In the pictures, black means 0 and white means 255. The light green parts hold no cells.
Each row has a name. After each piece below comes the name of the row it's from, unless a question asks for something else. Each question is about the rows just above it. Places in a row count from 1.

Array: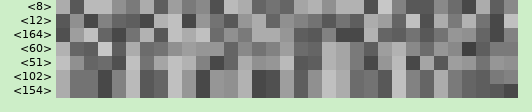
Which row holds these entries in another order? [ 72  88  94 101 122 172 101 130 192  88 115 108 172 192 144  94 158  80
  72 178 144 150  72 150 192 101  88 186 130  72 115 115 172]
<154>
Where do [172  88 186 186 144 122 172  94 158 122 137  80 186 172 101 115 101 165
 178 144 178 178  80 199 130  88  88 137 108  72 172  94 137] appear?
<8>
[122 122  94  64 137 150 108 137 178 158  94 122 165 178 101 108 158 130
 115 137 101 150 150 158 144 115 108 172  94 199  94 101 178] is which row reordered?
<60>
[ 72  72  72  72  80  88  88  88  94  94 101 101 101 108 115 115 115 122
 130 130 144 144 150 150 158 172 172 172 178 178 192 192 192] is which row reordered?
<164>
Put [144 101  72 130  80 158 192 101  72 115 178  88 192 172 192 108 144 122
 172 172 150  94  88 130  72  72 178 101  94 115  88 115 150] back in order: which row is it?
<164>
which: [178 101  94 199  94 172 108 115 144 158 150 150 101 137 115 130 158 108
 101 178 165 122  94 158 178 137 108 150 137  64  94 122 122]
<60>
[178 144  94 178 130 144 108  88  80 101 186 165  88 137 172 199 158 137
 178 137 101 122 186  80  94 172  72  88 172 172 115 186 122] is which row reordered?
<8>

